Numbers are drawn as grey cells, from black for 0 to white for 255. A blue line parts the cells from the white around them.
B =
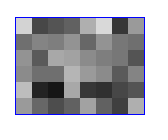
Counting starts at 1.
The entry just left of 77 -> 103
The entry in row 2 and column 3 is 126
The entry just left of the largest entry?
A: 175
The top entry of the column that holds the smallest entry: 84
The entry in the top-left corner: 211
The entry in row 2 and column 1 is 111
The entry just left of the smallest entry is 35
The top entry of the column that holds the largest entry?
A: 217
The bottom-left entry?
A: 154
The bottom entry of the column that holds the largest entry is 97
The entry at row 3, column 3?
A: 168
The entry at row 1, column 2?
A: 71
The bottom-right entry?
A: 175
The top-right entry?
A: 154

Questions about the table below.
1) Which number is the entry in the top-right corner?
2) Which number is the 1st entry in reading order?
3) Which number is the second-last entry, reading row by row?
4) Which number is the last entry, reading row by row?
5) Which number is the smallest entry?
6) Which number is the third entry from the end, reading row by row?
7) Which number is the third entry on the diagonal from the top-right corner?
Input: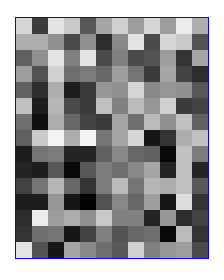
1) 173
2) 214
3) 157
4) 74
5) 3
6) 150
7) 157

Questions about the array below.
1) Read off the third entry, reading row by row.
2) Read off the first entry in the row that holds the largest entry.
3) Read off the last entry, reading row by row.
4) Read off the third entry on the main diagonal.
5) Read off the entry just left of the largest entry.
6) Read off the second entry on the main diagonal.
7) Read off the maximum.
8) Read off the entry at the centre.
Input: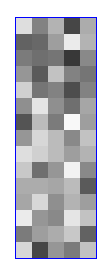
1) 179
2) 84
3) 194
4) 117
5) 123
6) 104
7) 248
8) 187

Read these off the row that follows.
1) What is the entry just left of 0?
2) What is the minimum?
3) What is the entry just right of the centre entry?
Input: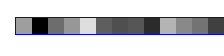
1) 158
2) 0
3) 86

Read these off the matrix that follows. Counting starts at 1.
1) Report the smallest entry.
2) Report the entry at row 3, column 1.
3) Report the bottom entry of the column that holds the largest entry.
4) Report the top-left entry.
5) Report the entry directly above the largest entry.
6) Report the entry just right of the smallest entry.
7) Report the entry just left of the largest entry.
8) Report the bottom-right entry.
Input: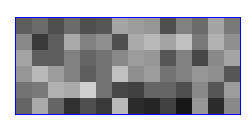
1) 23
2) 164
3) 79
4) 93
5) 93
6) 150
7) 170
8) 137

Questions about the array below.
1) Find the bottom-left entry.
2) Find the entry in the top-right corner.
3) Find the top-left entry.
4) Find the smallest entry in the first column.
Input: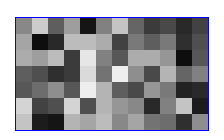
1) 196
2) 66
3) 136
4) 87

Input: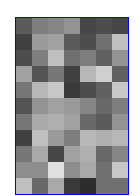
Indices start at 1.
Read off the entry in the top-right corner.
71
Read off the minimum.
45
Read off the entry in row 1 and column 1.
91
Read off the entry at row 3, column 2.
126
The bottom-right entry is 112
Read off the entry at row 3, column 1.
77
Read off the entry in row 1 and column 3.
134
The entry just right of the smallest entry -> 112
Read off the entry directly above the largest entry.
71
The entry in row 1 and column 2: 126
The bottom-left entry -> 191
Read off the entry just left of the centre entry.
161
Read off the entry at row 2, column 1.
65
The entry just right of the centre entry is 134

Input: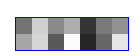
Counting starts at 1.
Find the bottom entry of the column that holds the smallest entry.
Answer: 38
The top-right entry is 145
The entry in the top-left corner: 116
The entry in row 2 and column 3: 89

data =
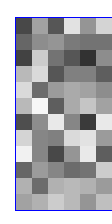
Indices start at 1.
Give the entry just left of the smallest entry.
86
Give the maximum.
247
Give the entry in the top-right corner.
212
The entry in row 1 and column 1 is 72
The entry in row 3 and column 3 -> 115
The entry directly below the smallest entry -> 128
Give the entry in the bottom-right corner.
191
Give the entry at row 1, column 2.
162
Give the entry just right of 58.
233
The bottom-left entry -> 162
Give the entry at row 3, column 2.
204
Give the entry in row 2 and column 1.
102
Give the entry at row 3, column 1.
66
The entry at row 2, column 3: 149
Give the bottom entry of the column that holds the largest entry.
177
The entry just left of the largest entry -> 185
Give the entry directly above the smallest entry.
115
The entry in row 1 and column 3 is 86
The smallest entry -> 50
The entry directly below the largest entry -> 141
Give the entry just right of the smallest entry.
141

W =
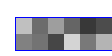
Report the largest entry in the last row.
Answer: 212
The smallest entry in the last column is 76
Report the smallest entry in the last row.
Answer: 70
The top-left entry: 192

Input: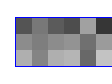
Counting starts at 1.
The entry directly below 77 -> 147
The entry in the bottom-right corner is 195
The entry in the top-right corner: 54
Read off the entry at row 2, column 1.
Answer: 140
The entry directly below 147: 181

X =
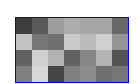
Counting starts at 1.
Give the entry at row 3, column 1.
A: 98
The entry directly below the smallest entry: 195
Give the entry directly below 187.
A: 135
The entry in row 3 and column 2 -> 208
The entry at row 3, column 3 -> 179
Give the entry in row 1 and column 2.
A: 90
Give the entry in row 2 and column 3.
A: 112
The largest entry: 216

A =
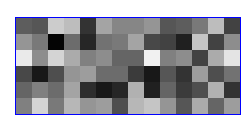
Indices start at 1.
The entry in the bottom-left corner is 128
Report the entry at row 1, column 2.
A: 86
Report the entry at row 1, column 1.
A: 93
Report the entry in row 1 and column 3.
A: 204
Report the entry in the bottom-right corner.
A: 157
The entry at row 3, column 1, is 234
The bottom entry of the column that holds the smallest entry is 121
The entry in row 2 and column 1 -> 149
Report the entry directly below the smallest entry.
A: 212
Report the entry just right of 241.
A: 128
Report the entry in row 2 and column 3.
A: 4
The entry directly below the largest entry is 24
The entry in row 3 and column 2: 141
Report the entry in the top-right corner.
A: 66
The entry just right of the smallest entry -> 108
